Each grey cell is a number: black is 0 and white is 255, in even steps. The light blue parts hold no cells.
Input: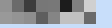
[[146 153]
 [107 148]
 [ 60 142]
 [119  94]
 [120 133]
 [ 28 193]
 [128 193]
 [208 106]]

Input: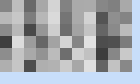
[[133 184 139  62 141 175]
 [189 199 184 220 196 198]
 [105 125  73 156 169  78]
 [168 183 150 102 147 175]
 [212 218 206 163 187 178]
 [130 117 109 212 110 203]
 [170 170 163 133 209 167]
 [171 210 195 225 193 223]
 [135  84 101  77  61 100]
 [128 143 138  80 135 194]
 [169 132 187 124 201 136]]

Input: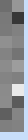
[[110 121 122 144 131 140 132 139 140  95 127]
 [151  55 129 134 116 157 128 233  91 133 130]]

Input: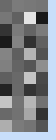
[[106 119  52  26 132 128  95  35 196 105 174]
 [123  97 123 131  95 100 105 106 116 114 123]
 [120 228 100  49 180  86 196  52 182 167 116]
 [117  25 123  96  82 142  73  69 113  50  84]]

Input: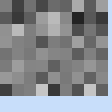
[[126  90 145 147 115 123 153  63]
 [ 65  57 186 130 131 157 142 121]
 [113  94 127 125 121 133 125 127]
 [ 71 157 147  84 145 134  90 197]
 [107 186 177 125 133  96 144  56]
 [ 99 136 147 114 131 124 121 126]
 [171  35  77 160  93 131 145  82]
 [ 92  88 117 103 128 150  98 196]
 [158  57  85 148 100 129 136  97]]

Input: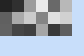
[[ 35  96  98]
 [ 48 170  69]
 [156 203  63]
 [234 133 165]
 [105 224  57]
 [184 209  94]]

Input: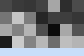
[[ 72 117 168  28]
 [ 58 197 130 202]
 [ 54 125 180 131]
 [ 66  38  78 183]
 [166  63  11 108]
 [ 45  62 168 190]
 [ 75  54  83 180]]
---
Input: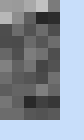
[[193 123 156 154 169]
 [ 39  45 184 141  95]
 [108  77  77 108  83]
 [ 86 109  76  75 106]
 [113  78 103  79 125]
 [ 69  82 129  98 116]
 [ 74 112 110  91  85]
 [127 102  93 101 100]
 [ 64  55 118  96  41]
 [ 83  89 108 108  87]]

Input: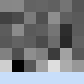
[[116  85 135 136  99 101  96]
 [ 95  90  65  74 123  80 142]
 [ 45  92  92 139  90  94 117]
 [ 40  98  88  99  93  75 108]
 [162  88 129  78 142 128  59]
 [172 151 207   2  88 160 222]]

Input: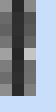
[[ 41 136 146]
 [ 47  83 106]
 [ 48  89  98]
 [ 45 102 117]
 [ 38 196 161]
 [ 44 110 125]
 [ 47 112 109]
 [ 42 126 141]]

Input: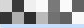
[[250  98 215  58 239 250 121]
 [ 97 248  53 175  47 186 113]]

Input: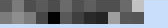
[[106 194  89 123  78  90  76 106  80  94  79  79]
 [ 87  85 124 142 124  70   2  89  63  42  36 158]]

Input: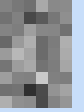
[[137 139 131 120 112 169]
 [119 143 114 129  72  90]
 [134 113 132 126 159 135]
 [124 175 104 154 175 107]
 [127 171 155 184 164 107]
 [125 166 117 157 169 115]
 [128 125 158 131 129 201]
 [147 163 112 115  47  75]
 [131 149 175 144 140  74]]

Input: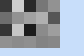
[[119 146  57 205  41]
 [176  86 110 146 161]
 [139 158  53 198  28]
 [131 135 145 139 143]]
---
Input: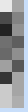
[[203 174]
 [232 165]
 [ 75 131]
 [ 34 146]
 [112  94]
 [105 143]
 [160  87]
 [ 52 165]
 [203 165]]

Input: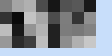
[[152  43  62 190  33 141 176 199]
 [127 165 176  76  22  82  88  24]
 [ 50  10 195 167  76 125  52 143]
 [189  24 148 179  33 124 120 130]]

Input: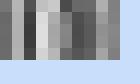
[[107 178  70 210 182 105  86  97 164 127]
 [118 181  82 192 201  75 105 106 175 128]
 [105 177  64 218 173 121  79  93 155 129]
 [107 176  59 222 165 134  76  90 144 135]
 [106 176  60 222 166 132  77  90 147 133]]

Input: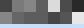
[[134 102  93  93  70  85 231]
 [ 68 122 134  94 219  75  41]]

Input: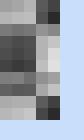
[[183 190 198  71  42]
 [160 166 180  90  67]
 [180 186 189  81  42]
 [122 114 119 147 135]
 [ 84  75  80 180 196]
 [ 77  69  77 180 219]
 [ 67  58  66 190 224]
 [125 128 111 145 160]
 [ 97  89  91 167 193]
 [171 175 176  92  64]]

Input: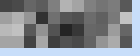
[[164 164  67 167  62  81  73  99 148 171  85]
 [ 68  74 102  92 127 179 164 128 116 124  88]
 [159 177 149  50 112  86  80 108  96 121 195]
 [185 193  89 146  83  36  55 103 100 156 102]]

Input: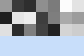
[[224  44 127  66  33 212 205]
 [154  58  46 143 123 252 227]
 [ 31 229 237  62 126 170 156]]
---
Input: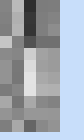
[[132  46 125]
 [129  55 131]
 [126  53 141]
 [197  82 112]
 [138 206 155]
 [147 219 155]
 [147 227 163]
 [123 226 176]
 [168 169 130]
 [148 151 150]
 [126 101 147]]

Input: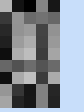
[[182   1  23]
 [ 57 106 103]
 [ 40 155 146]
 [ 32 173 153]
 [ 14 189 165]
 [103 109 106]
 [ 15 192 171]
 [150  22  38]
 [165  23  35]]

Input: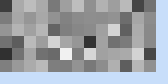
[[ 61 189 121 190 178 186 114]
 [124 150 146 139 141 109 140]
 [149 161 100 135 160  96 137]
 [114 186 211 150 162 123 137]
 [ 48 166 106 125 161 170  71]
 [127 171 126 147 141  94 144]]

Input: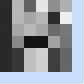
[[ 42  97 142]
 [ 40 165  43]
 [ 42 184 106]
 [ 41  20 161]
 [ 41 190  64]
 [ 41 191  62]]

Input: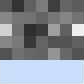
[[ 88  96  62  92]
 [134 114 118 114]
 [208  47 159 239]
 [134  56  82  96]
 [ 82 103 148  83]]

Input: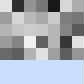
[[226 147  24 172]
 [157 185 202 119]
 [180 204 181  90]
 [156 240 182 224]
 [105 178 159 150]]

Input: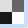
[[222]
 [ 24]]
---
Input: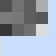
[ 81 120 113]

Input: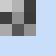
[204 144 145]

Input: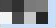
[70 74]

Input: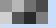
[148  86]

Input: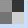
[146 207]

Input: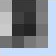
[168  65  36 136]

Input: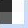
[ 40 255]
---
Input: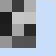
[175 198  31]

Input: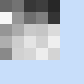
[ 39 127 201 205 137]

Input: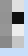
[224 147]

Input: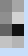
[166 143]

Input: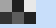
[232  92]

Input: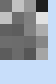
[ 30 128  93 109]
